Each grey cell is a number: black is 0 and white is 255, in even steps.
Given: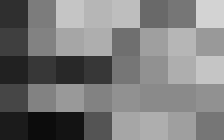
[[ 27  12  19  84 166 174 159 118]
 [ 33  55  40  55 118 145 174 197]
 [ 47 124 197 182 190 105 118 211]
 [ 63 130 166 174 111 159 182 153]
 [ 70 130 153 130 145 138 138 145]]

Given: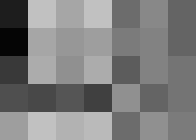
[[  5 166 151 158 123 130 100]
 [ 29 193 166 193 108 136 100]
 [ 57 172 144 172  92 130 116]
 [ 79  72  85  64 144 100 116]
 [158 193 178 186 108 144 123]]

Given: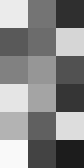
[[ 89 108 214]
 [129 150  81]
 [179  96 221]
 [229 164  53]
 [235 116  47]
 [249  67  28]]

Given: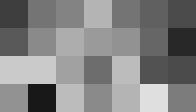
[[ 62 116 131 180 116  96  75]
 [ 89 138 173 154 146 102  40]
 [146  24 188 138 180 223 124]
 [202 202 161 109 188  82  75]]

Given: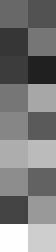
[[ 54 118]
 [ 60  32]
 [ 68 153]
 [104  82]
 [118 167]
 [134  90]
 [141  98]
 [173 187]
 [254 206]]

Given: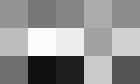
[[112  17  31 203  86]
 [148 119 132 170 140]
 [189 251 236 162 209]]
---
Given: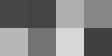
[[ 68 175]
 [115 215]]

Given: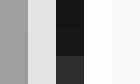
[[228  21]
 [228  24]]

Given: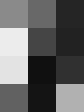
[[104  37]
 [ 69  34]]

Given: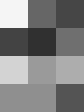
[[102  70]
 [ 48 111]]

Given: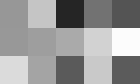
[[197  37]
 [158 170]]

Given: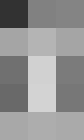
[[129 132]
 [180 165]]

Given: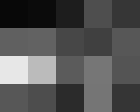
[[11 29]
 [98 71]]
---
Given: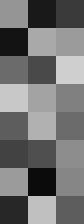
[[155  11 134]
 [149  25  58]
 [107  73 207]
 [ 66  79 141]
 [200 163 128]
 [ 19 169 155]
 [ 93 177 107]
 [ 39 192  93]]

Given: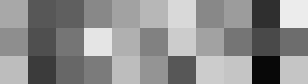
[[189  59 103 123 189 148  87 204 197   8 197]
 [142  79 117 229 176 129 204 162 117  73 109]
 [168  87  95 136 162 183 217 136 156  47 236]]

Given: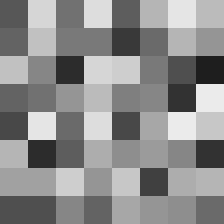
[[181  44  93 173 142 155 134  50]
 [ 79  79 134  99 167 149 142 106]
 [ 99 113 149 187 127 134  50 235]
 [193 134  44 214 206 121  79  30]
 [161 161 206 149 199  64 173 181]
 [ 99 193 121 121  57 106 181 149]
 [ 87 214 113 221  93 181 229 187]
 [ 72 229 106 221  72 167 235 199]]

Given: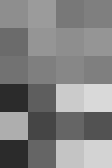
[[174  69 101  82]
 [ 43  94 203 217]
 [ 43 101 196 211]
 [114 127 135 127]
 [107 149 142 149]
 [142 155 120 127]]

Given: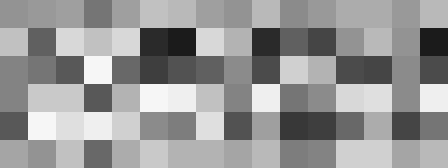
[[193  96 216 193 216  42  27 216 179  42  96  69 147 185 147  27]
 [131 117  88 246 104  62  82  96 139  75 208 179  75  69 139  75]
 [165 147 193 104 172 201 179 179 165 185 125 131 208 208 165 185]
 [147 153 159 117 159 193 185 159 147 185 139 153 172 172 153 185]
 [131 201 201  88 179 246 239 193 131 239 117 139 216 223 139 239]
 [ 88 246 223 239 208 139 125 223  82 159  56  62 104 172  69 117]]

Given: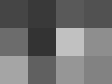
[[108  51 193 142]
 [ 69  57  89  81]
 [165  96 150 130]]
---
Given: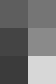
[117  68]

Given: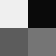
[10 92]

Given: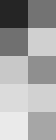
[115 112]

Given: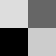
[102   0]

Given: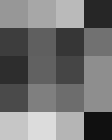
[38 54 97 74]

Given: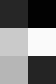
[  2 202]
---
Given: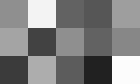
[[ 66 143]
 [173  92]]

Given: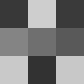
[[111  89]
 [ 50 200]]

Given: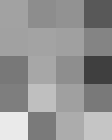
[[163 160]
 [167 142]]

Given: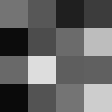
[[ 76 107]
 [221  94]]

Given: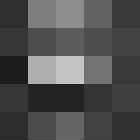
[[ 77  92]
 [174 197]]

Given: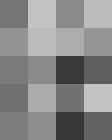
[[188 172]
 [139  57]]

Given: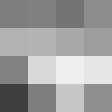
[[180 169]
 [217 239]]

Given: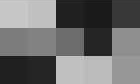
[[130 108]
 [ 36 192]]
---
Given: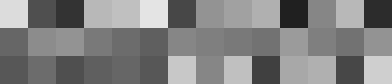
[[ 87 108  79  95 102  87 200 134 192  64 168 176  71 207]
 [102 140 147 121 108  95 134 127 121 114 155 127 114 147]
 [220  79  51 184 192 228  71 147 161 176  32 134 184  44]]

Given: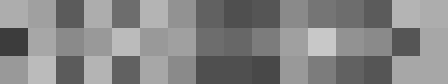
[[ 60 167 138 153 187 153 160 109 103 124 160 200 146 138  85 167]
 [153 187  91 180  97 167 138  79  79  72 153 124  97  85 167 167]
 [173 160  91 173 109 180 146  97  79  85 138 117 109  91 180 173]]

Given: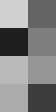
[[ 31 127]
 [171  61]
 [185 149]
 [208 100]]

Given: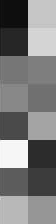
[[ 15 197]
 [ 38 212]
 [ 74 164]
 [ 93  61]
 [119 127]
 [135 113]
 [184 149]
 [245  45]]

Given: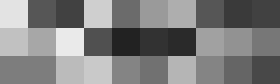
[[125 125 187 201 132 113 181 132 101  72]
 [193 167 234  80  34  50  42 161 146 119]
 [227  86  65 207 107 154 174  86  58  65]]

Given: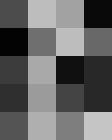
[[  3 111 189 104]
 [ 47 155  68  40]
 [ 60 169  16  40]
 [ 76 189 162   9]
 [ 84 175 126 197]]
